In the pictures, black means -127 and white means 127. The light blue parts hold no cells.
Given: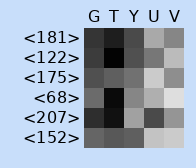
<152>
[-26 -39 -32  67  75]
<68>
[ -20 -117    6   47   94]
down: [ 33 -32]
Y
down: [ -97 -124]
T

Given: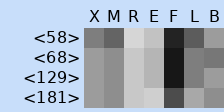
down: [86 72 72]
R
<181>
[ 28  14  72  79 -51  40  14]
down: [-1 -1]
L
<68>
[  28   14   72   53 -104   -1   -8]
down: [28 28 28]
X

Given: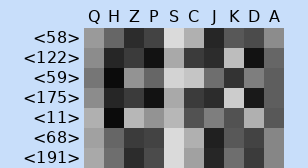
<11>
[  48 -116   55   19   55  -45   -1  -45   48  -39]
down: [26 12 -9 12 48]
Q
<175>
[  12  -89  -68 -109   41  -68  -83   76 -102  -33]
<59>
[  -9 -116   19  -25   83   69  -17  -76   -1  -33]
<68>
[ 33 -25 -68 -60  90  48 -95 -39 -60   6]

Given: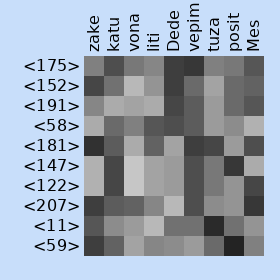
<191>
[  6  43  35  43 -57 -35  27 -21 -41]
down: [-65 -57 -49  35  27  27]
Dede

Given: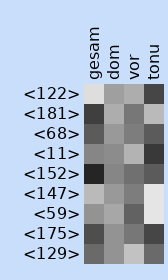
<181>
[-64  45  -8  58]
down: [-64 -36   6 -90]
gesam
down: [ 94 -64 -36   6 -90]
gesam
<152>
[-90   6 -15 -36]
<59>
[ 19  39 -29 101]

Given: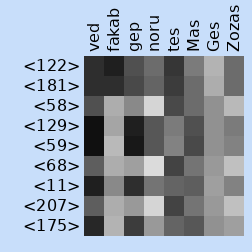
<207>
[-33  45  25  85 -60 -11  25  64]
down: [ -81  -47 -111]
ved
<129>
[-111   37  -96  -40   -4  -47   17   -4]
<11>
[-96   9 -81 -11 -27 -33  31   2]

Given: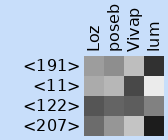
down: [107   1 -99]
lum
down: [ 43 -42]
Loz

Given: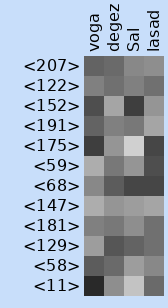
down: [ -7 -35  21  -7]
degez
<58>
[-35 -21  29   8]
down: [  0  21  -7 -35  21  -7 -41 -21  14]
degez
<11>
[-86  14  67 -21]

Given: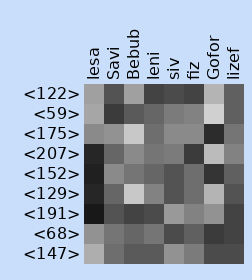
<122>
[ 32 -44  32 -60 -52 -60  52 -31]
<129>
[-89 -25  72   2 -44 -17  52 -44]
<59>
[ 38 -68 -37 -25  -4   2  80 -31]

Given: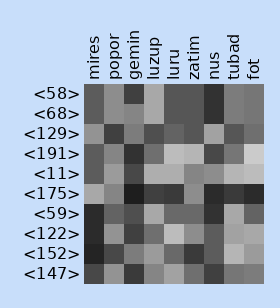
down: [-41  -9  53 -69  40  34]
tubad
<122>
[-84  19 -63 -16  60  13 -35  34  40]
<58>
[-35  13 -63  40 -41 -41 -77  -3  -9]
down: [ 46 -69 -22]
luru

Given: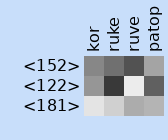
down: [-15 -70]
ruke
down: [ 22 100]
kor
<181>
[100  80  44  52]
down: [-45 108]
ruve

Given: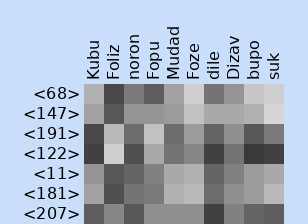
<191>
[-54  57 -19  65 -19  27 -27  15 -40  -5]
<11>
[ 21 -40 -27   1  41  49 -27   1  27  41]

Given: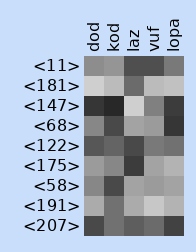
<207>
[-54 -14 -33 -20 -61]
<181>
[ 79  59 -20  59  65]
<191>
[ 43 -14  43  71  51]
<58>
[  7 -54  35  27  35]
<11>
[ 13  21 -48 -48  -6]
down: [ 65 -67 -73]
lopa

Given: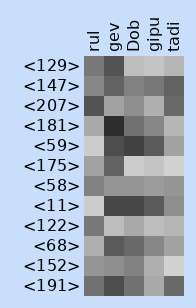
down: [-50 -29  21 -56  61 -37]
gev
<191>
[-14 -50 -14  41 -22]
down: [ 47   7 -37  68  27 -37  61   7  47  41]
gipu

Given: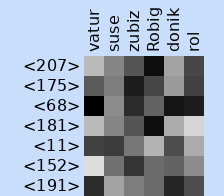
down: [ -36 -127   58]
vatur
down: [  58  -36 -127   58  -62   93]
vatur
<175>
[-36  -1 -98 -56  27 -62]
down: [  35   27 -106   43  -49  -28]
donik

